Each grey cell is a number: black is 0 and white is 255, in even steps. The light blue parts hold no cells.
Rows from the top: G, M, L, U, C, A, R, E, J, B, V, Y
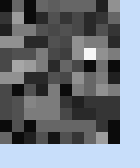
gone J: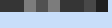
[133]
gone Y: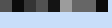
[32]
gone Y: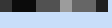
[20]
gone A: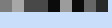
[112]
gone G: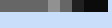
[93]
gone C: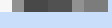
[62]

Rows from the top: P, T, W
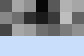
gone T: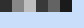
[111]
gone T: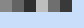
[26]
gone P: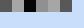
[178]
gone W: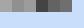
[123]
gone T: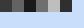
[135]

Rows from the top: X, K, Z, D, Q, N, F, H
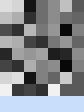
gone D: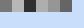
[68]
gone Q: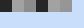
[29]
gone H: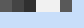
[57]

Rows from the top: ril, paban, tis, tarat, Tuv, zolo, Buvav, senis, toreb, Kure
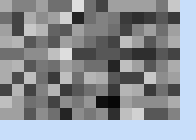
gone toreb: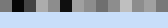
[150]
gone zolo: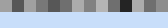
[191]
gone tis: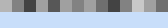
[99]
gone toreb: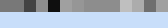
[6]
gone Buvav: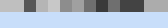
[76]

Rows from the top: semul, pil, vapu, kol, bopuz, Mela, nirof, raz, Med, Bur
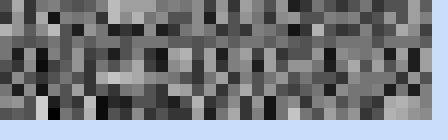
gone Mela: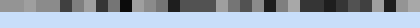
[93]
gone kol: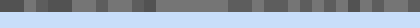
[105]
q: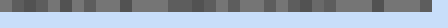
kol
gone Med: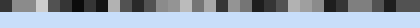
[73]
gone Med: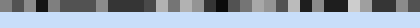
[41]

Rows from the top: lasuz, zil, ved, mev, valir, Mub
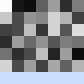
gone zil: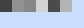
[200]
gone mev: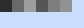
[114]
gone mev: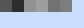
[105]
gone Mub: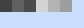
[167]
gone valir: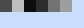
[35]
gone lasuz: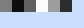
[23]

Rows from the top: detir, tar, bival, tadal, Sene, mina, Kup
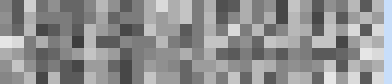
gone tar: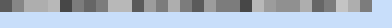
[165]
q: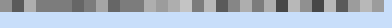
tar
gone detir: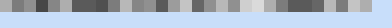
[113]
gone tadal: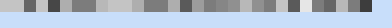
[218]
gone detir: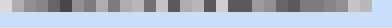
[80]
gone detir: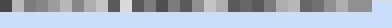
[207]

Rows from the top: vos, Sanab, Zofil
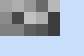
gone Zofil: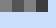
[95]
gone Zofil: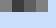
[84]

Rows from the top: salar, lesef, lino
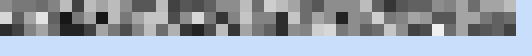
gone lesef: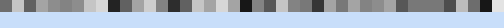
[152]
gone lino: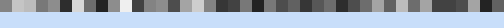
[176]

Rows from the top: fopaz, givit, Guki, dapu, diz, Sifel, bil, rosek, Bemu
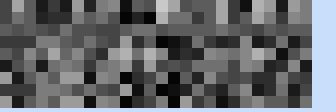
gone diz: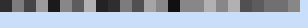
[102]
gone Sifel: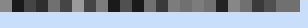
[146]

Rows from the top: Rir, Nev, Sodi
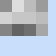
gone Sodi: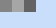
[111]
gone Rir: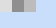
[155]
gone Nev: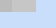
[210]
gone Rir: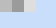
[143]

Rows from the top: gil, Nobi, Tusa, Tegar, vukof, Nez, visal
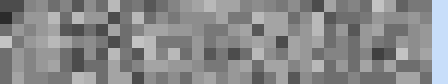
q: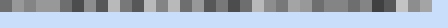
vukof
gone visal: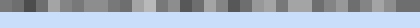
[176]
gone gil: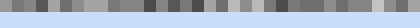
[98]

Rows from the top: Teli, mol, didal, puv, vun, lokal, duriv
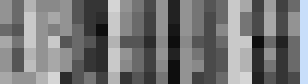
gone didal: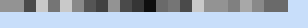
[23]
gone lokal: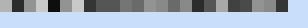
[189]
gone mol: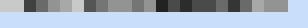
[137]
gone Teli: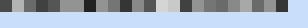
[158]
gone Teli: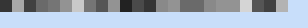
[158]
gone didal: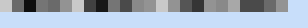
[128]

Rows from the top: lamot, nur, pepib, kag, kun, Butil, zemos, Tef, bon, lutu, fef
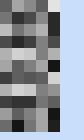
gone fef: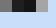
[107]
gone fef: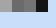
[31]

